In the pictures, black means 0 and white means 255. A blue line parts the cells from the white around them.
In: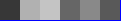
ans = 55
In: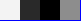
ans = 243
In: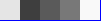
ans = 229
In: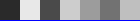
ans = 42
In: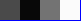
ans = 74
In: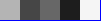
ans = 180
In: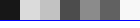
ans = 23
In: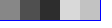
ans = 135
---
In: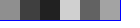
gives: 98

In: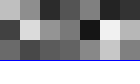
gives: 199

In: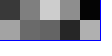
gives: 38

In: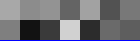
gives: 106

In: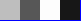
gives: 253

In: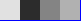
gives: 132

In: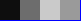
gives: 202
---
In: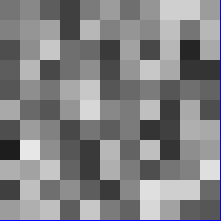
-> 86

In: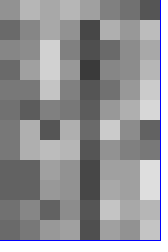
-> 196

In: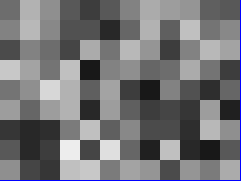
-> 171

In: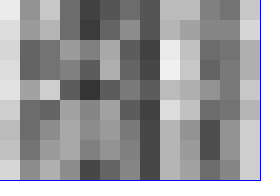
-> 206

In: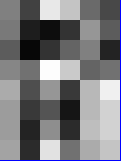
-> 196

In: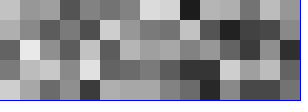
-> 115
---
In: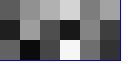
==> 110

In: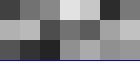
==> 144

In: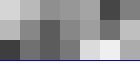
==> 239

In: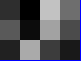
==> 60

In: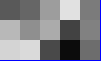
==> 12

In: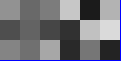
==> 118

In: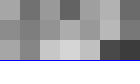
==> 73
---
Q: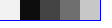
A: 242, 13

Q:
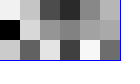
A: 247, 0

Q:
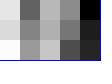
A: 252, 0

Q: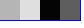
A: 223, 4

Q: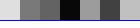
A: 223, 8

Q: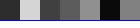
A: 213, 10

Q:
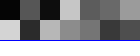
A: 212, 5

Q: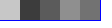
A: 199, 60

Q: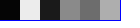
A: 236, 5

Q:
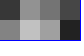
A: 193, 34
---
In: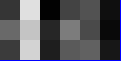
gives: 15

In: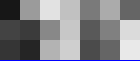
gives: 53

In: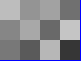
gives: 105

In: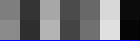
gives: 46

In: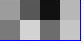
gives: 109

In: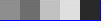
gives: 142

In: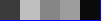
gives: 134

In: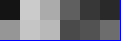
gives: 55

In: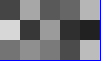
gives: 55
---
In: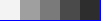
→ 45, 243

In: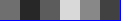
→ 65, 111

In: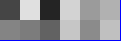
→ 177, 132

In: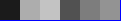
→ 147, 27

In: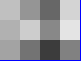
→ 212, 163

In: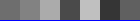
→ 96, 110

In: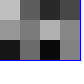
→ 71, 22
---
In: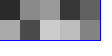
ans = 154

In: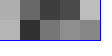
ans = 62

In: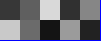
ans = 217

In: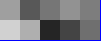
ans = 118

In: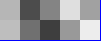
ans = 132

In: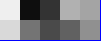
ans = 51
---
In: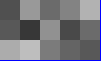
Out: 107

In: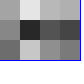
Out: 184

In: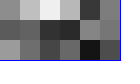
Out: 239

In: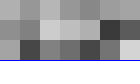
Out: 182

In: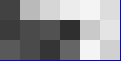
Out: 214

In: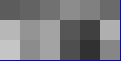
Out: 113

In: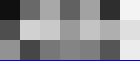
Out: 168
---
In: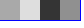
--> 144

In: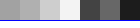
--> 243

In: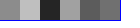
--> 161

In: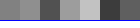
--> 157

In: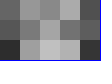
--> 171

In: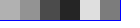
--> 37

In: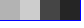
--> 37

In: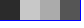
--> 85

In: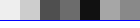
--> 108
